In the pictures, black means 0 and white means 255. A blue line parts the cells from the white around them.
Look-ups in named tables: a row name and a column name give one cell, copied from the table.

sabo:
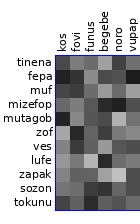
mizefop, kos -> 104
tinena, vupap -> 112
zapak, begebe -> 161
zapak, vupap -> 78
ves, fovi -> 59
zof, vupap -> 136
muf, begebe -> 154
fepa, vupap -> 28
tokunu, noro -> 83
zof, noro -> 122
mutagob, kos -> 35
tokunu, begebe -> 94
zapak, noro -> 191
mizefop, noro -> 32
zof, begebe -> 62
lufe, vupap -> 123
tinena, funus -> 108
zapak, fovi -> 97
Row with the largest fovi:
mutagob

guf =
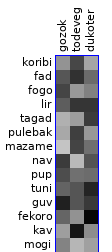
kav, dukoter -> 141
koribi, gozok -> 147
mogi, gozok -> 131
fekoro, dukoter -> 7
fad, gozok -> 86
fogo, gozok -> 69
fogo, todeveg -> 152
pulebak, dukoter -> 152
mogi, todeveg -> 182
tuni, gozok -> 99
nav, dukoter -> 83
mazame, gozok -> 196
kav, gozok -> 158
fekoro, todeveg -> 146
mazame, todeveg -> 68
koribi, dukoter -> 165
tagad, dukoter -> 59
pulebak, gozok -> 168
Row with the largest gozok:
mazame

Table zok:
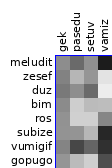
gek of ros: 146
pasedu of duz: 142
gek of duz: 121
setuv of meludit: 144
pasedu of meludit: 106
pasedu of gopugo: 187
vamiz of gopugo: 78
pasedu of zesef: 182
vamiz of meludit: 28
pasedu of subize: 148
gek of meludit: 141

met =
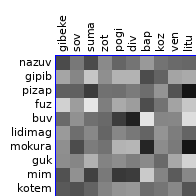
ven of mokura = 122
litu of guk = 211
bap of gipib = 76
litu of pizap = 20
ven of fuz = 163
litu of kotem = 84
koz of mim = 132
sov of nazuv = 120
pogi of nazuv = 101
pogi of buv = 60
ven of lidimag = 125
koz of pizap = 148
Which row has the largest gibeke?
fuz

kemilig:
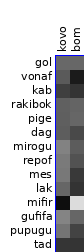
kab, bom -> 52
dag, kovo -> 93
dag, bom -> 73
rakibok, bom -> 100
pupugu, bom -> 67
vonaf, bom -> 27
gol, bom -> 103
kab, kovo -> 63

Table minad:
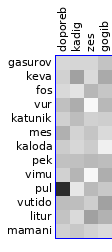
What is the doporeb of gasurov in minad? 215
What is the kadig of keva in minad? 161
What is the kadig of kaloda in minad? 215
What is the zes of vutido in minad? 206
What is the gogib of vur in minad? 184
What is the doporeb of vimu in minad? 209
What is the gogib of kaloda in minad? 240
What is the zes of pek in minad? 185
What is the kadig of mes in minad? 211

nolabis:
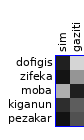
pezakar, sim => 18
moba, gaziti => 31
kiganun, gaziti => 93
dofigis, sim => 32
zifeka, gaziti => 149
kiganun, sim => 45
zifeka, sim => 20
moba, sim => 175
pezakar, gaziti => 81
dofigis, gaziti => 213

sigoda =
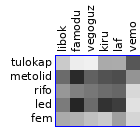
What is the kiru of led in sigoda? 50
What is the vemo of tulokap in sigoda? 87
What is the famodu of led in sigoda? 37
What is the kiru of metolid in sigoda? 82
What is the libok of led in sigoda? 123
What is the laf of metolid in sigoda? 77
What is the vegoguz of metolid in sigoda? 97
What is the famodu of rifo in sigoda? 128
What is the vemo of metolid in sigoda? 148
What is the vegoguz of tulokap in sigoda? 240
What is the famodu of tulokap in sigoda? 237
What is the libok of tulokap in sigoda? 202
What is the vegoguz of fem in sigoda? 192
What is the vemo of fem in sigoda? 213

